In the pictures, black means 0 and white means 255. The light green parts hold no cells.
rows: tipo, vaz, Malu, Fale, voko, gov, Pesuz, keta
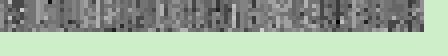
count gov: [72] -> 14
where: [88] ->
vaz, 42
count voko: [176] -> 6
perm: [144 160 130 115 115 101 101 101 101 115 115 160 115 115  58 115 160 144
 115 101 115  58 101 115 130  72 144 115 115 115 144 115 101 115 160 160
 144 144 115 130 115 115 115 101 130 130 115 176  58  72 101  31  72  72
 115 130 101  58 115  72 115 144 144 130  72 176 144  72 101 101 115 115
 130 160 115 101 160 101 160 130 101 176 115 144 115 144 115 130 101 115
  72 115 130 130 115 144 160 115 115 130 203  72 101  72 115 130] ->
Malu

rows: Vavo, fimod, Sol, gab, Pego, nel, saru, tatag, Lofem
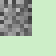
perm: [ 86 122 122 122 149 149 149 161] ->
tatag
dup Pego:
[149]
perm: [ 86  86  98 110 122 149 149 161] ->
Lofem
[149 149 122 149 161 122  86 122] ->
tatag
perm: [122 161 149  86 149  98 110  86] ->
Lofem
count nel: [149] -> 0

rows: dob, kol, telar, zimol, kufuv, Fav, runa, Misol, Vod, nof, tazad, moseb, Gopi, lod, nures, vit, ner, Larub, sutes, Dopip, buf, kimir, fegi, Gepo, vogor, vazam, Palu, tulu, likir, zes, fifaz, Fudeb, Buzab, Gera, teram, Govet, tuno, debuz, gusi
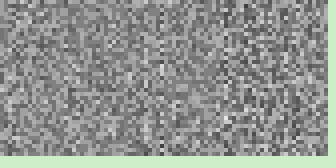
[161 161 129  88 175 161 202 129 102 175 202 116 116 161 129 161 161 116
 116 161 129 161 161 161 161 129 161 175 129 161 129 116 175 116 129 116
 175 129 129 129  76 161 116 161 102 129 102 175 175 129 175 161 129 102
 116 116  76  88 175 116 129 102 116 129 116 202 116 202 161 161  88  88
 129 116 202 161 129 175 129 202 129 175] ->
zimol
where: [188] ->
sutes, 66
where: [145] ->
Govet, 67
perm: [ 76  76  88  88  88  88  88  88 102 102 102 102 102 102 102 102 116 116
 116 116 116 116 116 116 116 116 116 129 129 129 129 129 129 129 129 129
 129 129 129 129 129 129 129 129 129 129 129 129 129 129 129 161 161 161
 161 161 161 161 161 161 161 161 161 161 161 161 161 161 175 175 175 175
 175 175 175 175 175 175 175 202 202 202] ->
gusi
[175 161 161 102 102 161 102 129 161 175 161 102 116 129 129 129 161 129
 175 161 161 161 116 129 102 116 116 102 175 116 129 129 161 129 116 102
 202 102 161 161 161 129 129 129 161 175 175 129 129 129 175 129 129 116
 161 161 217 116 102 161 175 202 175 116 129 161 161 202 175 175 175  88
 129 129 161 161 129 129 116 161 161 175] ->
kimir
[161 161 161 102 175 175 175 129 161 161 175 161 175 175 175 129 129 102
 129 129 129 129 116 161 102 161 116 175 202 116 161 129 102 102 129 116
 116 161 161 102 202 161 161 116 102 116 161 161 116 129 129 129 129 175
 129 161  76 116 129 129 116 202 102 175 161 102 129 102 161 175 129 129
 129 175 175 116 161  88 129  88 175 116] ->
runa
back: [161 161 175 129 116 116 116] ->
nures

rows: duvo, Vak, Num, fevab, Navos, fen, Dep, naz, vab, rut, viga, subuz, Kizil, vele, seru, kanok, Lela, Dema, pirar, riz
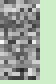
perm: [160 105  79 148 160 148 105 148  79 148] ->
naz
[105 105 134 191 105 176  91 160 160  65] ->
Navos
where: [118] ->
Kizil, 2
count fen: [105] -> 4
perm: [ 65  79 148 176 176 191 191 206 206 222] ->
pirar

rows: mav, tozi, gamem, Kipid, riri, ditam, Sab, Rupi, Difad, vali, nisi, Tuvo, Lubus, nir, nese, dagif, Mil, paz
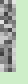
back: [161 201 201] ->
vali
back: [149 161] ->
Kipid
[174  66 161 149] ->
Kipid
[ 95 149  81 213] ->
Lubus
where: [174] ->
Kipid, 1
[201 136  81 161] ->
paz

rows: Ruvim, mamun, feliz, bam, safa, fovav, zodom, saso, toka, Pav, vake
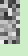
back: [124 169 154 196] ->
Pav
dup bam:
[139]
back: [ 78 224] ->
toka
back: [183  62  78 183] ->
Ruvim

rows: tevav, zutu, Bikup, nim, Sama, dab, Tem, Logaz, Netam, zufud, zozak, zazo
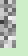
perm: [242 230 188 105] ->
Sama
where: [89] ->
tevav, 2
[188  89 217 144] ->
tevav
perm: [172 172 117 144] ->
Netam
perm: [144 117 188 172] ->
Logaz
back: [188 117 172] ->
Tem
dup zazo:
[131]

